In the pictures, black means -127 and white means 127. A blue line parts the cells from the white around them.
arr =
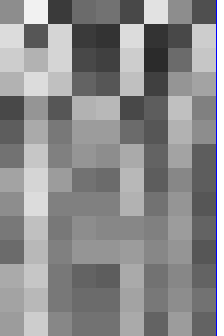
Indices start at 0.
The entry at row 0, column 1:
113
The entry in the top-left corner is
13
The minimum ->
-84
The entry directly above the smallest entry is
-76
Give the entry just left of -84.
77
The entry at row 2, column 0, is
77
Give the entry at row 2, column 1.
50
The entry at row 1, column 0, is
92
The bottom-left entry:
28
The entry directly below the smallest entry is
-63
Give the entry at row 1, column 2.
85
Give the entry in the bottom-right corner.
-28
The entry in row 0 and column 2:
-69
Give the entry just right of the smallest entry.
-20
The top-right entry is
-48

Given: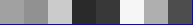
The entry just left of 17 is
33
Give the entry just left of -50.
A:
47

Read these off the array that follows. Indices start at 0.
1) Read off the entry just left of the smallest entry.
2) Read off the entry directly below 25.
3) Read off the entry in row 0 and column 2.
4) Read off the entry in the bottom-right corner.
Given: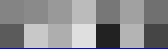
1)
95
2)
46
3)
25
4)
-58

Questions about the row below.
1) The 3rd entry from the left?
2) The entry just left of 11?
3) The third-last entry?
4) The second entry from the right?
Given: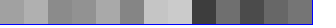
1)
11
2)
48
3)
-52
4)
-24
